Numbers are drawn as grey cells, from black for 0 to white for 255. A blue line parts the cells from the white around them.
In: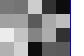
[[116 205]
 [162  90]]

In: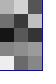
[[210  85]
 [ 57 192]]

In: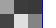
[[ 60  57]
 [223 132]]

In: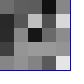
[[ 94  92]
 [ 86 190]]

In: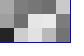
[[125 118]
 [111 230]]

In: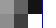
[[ 98  19]
 [ 63 254]]

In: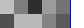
[[125  45]
 [185 186]]

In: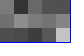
[[ 51 104]
 [141 123]]
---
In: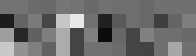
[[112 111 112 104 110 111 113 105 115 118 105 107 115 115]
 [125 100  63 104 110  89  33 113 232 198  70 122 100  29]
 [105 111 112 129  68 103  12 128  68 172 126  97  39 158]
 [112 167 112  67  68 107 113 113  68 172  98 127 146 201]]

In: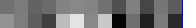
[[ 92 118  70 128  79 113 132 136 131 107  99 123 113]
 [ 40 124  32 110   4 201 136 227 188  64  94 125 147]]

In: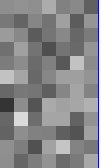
[[ 96 137 129 172 143 146 142]
 [149  92 160 115 134 100 120]
 [123 103 136 117  91 136 155]
 [149 105 116  79 115 160 112]
 [139 194  88 128 107 140 124]
 [148 159 159 135 104 165 194]
 [131 165 134  95 117 120 104]
 [177 166 161 170  84 141  52]
 [146  98 165 165 109 218 103]
 [161  83  95 128 129 142  99]
 [120 131 197 162  81 126 144]
 [168 122 107 147 125 102 142]]

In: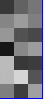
[[118  98  56]
 [127 156 133]
 [ 72  82 151]
 [156 136  22]
 [ 60  56 187]
 [ 84 213 186]
 [160  62 127]]

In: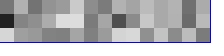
[[171 112 179 169 187 164 178 123 141 202 155 147 115 177 119]
 [185 107 178 169 199 139  79 166 123 221 221 172 143 132  33]
 [123 188 139 195 144 216 212 155 128 165 128 130 153 159 214]]

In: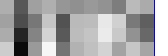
[[171 186 125 146 153 144 150 175 160  87 174]
 [ 95 121 208 232 188 186  82 197 119  77 161]
 [104 146 201 235 196 188  89 211 132  36 172]
 [165 198 163 211 192 178 116 246 154  11 205]]
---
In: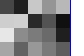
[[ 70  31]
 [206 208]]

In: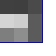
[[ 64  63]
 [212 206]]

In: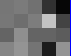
[[118 123]
 [119 110]]

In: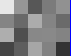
[[231 150]
 [132 105]]

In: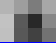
[[180 158]
 [194  90]]

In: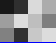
[[ 24  47]
 [158 221]]

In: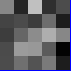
[[135  37]
 [ 68  75]]

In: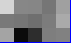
[[213 135]
 [121 118]]

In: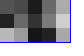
[[ 83  74]
 [ 34 105]]
